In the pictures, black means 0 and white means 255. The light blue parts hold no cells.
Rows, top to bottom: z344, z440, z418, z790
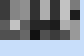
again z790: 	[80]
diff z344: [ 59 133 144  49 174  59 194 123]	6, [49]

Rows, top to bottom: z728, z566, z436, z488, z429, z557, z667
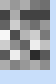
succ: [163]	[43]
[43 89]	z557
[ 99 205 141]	z436
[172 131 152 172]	z667
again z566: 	[66]
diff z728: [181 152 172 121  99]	5, [111]

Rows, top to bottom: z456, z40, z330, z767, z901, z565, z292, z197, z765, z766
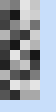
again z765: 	[228]
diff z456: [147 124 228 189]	4, [198]
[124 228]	z456
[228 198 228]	z765
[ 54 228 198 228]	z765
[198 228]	z765
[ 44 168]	z766

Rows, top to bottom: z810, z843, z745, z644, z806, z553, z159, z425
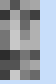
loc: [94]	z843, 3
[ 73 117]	z553

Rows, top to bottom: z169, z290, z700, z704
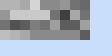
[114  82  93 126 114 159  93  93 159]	z700
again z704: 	[138]
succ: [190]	[180]
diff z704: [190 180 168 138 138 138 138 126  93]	8, [138]
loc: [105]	z169, 9

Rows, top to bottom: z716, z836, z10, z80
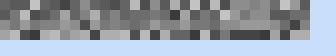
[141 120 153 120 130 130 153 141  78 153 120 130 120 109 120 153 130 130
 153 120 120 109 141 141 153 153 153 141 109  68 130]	z10

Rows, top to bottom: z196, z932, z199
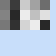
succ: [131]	[40]
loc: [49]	z199, 2
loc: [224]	z932, 5
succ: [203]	[162]

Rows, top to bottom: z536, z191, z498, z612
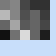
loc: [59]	z191, 5
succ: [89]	[101]
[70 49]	z536
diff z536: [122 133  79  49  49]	3, [70]

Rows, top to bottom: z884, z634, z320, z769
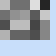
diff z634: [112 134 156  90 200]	2, [145]
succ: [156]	[90]
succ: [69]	[134]

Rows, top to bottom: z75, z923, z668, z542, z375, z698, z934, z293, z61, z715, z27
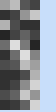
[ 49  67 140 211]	z61
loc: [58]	z27, 2
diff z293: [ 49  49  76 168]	4, [178]

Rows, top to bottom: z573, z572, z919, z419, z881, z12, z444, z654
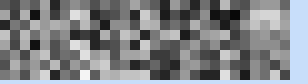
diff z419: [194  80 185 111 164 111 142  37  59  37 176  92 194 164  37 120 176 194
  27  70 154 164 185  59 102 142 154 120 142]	20, [80]
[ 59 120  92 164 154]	z12
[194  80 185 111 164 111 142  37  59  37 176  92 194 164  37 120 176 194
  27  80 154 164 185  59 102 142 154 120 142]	z419
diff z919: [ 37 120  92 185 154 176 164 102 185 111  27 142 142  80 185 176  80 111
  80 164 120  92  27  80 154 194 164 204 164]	20, [176]
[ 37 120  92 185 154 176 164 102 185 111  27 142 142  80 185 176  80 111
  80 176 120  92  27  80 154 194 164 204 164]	z919
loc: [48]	z573, 22
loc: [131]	z881, 16

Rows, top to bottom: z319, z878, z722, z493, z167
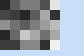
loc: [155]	z722, 5
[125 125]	z319
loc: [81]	z319, 5
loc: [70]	z878, 1
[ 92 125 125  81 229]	z319
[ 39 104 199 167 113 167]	z493

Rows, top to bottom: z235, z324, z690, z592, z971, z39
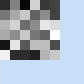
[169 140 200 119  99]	z592
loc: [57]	z235, 5
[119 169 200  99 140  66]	z324
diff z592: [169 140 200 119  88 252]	5, [99]
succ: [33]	[180]
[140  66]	z324

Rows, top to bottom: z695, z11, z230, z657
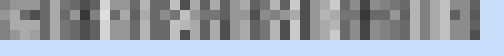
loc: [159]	z657, 4
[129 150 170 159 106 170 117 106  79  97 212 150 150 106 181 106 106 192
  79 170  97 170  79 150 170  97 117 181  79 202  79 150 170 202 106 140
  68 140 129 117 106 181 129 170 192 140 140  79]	z657
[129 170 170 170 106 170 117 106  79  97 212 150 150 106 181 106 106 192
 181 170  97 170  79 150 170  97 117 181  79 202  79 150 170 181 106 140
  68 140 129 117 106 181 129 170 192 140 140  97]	z230

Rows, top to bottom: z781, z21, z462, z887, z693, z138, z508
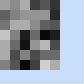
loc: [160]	z781, 1
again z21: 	[149]
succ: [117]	[172]
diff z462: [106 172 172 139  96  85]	1, [117]

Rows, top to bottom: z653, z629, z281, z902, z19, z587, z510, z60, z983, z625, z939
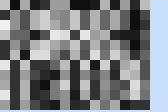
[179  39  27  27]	z902
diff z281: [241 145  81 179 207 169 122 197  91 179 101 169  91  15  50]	7, [133]
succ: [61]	[230]
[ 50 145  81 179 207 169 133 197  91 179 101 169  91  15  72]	z19
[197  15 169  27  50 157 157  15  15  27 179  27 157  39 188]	z653
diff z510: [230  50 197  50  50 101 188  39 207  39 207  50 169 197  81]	10, [27]
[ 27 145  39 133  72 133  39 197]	z60

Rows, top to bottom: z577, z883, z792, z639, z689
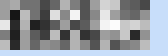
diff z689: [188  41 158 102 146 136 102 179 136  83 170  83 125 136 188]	11, [179]
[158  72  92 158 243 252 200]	z792
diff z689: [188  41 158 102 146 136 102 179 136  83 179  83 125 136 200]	15, [188]
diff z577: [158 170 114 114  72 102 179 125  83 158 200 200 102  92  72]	11, [211]
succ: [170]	[114]
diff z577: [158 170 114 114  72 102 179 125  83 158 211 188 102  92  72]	12, [200]

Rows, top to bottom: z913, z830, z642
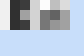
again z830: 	[161]
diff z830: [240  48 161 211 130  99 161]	5, [119]
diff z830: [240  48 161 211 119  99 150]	7, [161]
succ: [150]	[161]

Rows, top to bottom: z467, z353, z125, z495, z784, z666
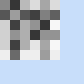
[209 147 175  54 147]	z495
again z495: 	[147]
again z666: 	[238]
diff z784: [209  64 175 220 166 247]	4, [229]

